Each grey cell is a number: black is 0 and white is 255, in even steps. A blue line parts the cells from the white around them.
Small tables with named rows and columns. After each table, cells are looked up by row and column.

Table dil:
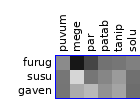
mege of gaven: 171
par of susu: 118
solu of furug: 128
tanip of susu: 155
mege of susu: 214
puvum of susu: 118
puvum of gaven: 117
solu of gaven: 109
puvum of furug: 139
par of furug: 69
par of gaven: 185
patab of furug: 114
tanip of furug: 118
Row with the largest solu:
furug

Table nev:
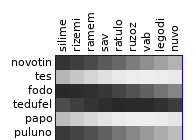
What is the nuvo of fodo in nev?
133
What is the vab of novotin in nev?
143
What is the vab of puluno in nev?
154
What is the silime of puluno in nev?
58
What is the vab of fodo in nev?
97
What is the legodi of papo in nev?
236
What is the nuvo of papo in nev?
229
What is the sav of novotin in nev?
91
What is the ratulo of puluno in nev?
117
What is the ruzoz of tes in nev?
236
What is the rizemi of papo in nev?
203
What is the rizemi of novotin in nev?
62
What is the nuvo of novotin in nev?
178

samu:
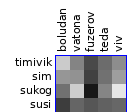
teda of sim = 113
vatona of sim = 146
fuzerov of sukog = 23
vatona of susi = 101
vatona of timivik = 132
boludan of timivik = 203
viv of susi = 103
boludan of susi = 61
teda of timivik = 108
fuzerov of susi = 86
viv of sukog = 230
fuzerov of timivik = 73
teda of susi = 97
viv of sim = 158
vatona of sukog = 205
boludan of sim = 150
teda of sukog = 133
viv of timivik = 141

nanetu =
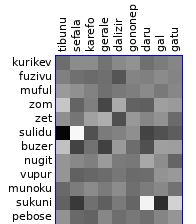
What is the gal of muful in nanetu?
121
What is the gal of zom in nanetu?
159
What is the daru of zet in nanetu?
134
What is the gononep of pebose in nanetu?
120
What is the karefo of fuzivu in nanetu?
107
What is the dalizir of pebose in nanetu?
110
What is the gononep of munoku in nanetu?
111
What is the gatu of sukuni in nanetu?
210
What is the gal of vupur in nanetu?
147
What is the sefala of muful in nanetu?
144
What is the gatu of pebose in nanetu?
149
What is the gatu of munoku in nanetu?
114
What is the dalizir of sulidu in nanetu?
130

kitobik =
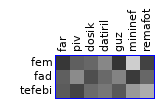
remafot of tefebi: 173
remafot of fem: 66
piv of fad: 139
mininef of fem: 206
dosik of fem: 103
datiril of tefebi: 119
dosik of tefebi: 107
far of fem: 55
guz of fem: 52
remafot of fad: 103
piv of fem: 95
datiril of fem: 135
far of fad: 95
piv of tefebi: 68
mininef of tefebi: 153
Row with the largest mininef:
fem

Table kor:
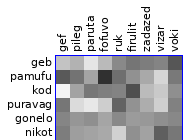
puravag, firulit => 146
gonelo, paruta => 143
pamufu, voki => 121
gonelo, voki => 136
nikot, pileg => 158
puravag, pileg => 219
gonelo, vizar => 143
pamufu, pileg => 115
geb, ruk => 137
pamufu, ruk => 111
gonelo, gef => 133
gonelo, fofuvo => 165
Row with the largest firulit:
gonelo

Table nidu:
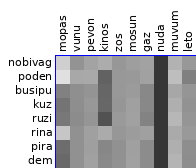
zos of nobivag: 151
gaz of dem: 140
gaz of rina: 160
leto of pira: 142
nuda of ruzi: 54
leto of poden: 128
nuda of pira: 54
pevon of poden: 169
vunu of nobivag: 147
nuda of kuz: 54
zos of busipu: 152
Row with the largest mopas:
poden

